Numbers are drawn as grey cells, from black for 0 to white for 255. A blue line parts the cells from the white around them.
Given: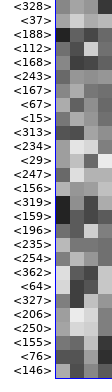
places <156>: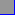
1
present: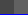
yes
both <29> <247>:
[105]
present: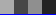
no
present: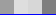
no
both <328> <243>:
[150]
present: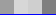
no

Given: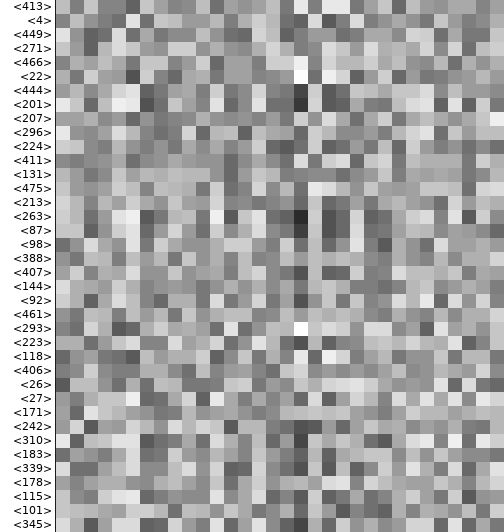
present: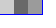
yes
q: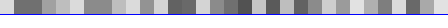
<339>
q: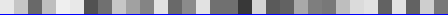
<201>
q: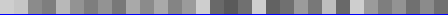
<224>
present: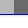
no
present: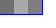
no
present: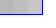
yes

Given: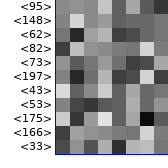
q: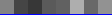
<53>
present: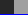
yes
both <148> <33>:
[118]
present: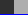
no
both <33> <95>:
[146]
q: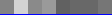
<148>

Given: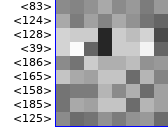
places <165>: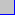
0 3 4
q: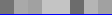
<185>
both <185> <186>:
[116]
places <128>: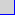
0 6

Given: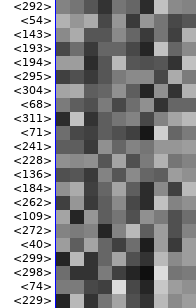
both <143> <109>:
[117]
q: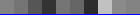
<292>
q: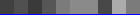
<295>
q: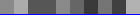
<143>

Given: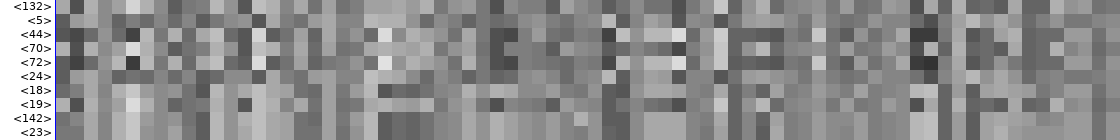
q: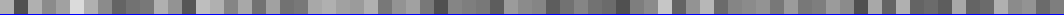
<19>
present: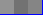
yes
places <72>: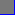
7 19 30 34 38 52 68

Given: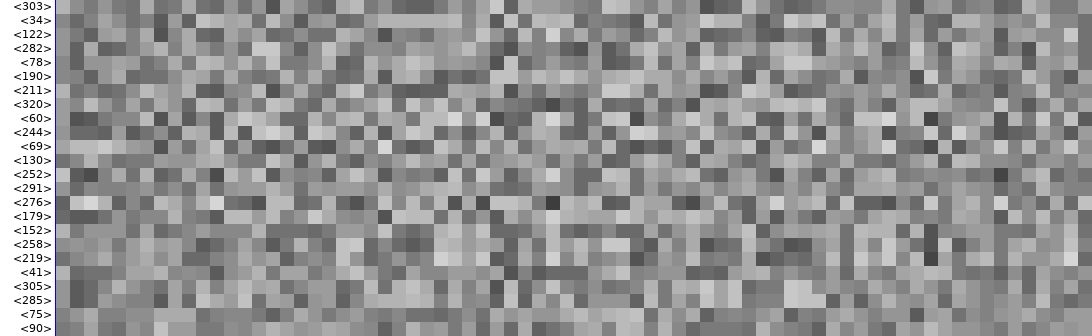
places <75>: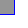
1 18 32 34 35 50 57 59 60 67
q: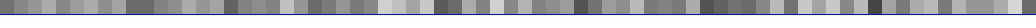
<219>
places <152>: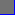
5 15 16 17 33 36 38 43 56 69 73

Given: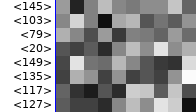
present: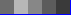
no
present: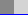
yes
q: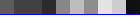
<127>
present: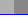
yes
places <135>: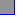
2 4 8
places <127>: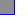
6

